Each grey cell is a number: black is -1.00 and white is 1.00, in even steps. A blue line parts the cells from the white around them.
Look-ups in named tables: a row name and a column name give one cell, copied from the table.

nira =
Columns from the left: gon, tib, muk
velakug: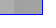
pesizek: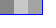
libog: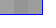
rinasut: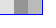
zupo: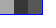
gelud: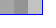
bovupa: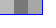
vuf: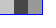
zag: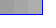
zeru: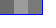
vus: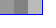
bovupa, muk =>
0.31
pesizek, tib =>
0.56
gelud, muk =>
0.52
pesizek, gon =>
0.05
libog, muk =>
0.23
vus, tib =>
0.02
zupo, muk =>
-0.32
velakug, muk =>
0.27
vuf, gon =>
0.55
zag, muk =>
0.36
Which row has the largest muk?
gelud

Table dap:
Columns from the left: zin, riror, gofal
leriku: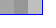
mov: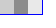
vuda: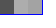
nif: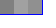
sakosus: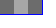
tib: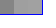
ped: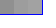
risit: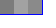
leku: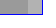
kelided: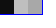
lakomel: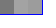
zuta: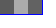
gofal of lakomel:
0.22
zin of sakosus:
-0.15
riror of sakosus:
0.31
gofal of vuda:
0.28
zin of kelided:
-0.89
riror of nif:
0.26

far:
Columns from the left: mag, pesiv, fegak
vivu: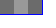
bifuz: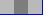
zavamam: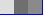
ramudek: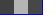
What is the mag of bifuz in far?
0.46
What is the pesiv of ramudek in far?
0.41
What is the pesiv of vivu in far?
0.20
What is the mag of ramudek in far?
-0.50
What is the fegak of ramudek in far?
-0.44
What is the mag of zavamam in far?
0.74
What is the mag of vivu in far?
-0.14
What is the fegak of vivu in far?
-0.16
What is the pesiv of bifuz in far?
-0.02
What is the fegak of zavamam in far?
0.08
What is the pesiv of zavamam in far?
-0.13
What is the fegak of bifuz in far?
0.45

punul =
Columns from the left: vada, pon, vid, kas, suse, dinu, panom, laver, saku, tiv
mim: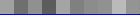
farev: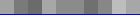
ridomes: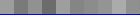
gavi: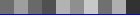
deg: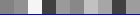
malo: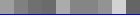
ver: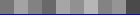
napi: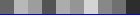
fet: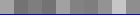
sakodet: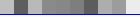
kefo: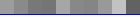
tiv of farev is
0.31
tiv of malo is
-0.21
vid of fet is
-0.01
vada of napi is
-0.21
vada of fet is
0.29
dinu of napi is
0.17
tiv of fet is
0.11
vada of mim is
0.26
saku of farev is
0.48
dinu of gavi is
0.12
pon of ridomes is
-0.04

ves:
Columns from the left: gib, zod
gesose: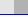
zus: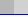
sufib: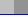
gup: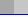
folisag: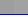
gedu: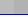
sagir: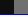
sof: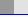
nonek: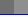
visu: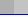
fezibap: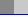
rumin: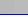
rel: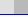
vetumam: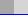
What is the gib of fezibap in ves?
0.06
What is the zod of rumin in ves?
0.47
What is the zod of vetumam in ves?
0.67
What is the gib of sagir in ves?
-0.89
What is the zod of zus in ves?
0.64
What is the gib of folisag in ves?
0.24
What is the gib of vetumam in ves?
0.31
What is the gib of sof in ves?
0.19
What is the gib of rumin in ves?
0.44
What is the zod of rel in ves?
0.45
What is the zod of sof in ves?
0.77
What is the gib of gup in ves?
0.31
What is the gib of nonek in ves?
-0.12
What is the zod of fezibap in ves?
0.58
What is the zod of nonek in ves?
0.12
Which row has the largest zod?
sof

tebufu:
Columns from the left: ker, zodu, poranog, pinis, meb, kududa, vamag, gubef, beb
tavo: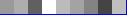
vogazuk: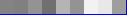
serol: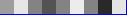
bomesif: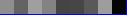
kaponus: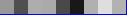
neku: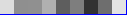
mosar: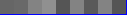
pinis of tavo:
0.99
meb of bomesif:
-0.47
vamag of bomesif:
-0.30
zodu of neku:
0.12
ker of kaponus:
0.19
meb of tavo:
0.47
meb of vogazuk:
0.41
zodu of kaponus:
-0.38
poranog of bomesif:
0.25
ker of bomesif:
0.11
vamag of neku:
-0.61
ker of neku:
0.73
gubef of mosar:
0.03
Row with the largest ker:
neku

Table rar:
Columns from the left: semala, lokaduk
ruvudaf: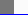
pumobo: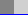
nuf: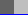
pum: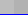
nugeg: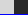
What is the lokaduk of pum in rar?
0.40
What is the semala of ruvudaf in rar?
-0.07
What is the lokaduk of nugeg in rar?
-0.68
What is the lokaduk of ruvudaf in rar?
0.97
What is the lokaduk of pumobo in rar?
0.63
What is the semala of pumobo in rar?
0.03
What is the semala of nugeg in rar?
0.69
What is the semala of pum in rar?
0.48
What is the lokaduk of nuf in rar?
0.50
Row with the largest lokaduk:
ruvudaf

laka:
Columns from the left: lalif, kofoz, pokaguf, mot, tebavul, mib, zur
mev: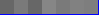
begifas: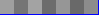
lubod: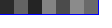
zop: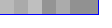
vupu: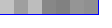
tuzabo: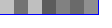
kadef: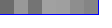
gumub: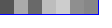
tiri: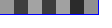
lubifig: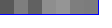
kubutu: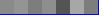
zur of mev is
-0.01
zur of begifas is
0.10
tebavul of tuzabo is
0.01
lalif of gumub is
-0.33
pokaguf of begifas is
0.28
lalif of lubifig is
-0.30
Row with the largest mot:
gumub

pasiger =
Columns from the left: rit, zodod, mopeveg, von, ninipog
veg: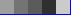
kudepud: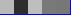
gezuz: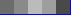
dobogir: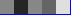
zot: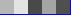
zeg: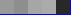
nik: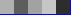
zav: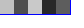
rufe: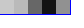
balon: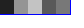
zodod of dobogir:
-0.71
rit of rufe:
0.58
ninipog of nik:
-0.65
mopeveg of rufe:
-0.19
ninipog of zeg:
-0.69
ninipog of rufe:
0.14
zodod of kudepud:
-0.65
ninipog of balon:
-0.06
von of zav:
-0.69
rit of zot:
0.43
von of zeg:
0.34
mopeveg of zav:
0.58
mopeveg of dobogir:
0.06
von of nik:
0.55
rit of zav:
0.51
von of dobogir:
-0.21
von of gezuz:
0.24
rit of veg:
0.24
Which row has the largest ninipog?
dobogir

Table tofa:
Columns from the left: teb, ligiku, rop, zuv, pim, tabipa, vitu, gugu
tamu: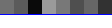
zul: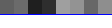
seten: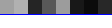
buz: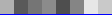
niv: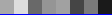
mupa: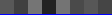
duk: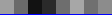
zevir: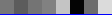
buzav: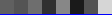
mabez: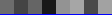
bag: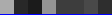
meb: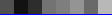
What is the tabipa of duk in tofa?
0.31
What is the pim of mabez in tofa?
0.15
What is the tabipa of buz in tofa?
0.04
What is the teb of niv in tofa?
0.32
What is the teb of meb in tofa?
-0.37
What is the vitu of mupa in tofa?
-0.32
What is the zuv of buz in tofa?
0.09
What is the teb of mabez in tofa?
-0.15
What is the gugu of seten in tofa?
-0.69
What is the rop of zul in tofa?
-0.76
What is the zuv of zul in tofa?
-0.64
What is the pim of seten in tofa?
0.22
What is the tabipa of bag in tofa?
-0.52
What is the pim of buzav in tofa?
0.06
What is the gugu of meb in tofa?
0.44

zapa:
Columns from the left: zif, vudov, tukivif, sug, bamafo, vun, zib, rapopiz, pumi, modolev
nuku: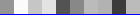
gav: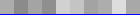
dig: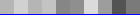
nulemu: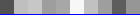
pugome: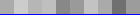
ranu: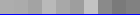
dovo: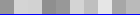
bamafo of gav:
0.64
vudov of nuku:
0.97
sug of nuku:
0.78
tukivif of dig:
0.42
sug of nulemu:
0.24
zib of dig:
0.72
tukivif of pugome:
0.43
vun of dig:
0.12
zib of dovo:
0.50
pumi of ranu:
-0.04
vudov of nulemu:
0.50
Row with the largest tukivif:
dovo

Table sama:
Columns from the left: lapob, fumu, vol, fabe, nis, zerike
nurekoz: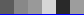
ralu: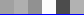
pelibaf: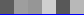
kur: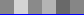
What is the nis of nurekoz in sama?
-0.68
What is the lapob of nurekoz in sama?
-0.28
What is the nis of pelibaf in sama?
-0.31
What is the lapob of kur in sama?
0.06
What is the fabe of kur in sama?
0.41
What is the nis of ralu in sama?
-0.40
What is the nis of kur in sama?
-0.18
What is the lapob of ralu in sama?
0.26
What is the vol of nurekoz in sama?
0.20
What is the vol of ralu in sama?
0.14
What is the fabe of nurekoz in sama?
0.68
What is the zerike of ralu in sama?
0.40
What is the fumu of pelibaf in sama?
0.24
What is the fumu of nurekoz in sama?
0.07
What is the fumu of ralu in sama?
0.37
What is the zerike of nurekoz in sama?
0.23
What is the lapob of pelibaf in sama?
-0.27
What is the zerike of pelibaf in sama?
0.44
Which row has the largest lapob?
ralu

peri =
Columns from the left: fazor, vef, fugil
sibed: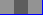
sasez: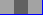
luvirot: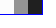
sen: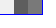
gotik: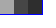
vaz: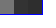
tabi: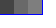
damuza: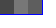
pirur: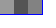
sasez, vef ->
-0.24
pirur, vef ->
-0.34
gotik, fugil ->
-0.64
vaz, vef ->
-0.60
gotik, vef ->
-0.45
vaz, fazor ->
-0.08
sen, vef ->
-0.26
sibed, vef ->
-0.27
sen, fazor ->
0.88
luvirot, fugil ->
-0.75
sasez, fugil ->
0.28
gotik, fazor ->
0.32
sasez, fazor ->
0.29
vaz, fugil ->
-0.64
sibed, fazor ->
0.16
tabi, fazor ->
-0.47
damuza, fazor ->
-0.44
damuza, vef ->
-0.07
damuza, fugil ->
-0.26

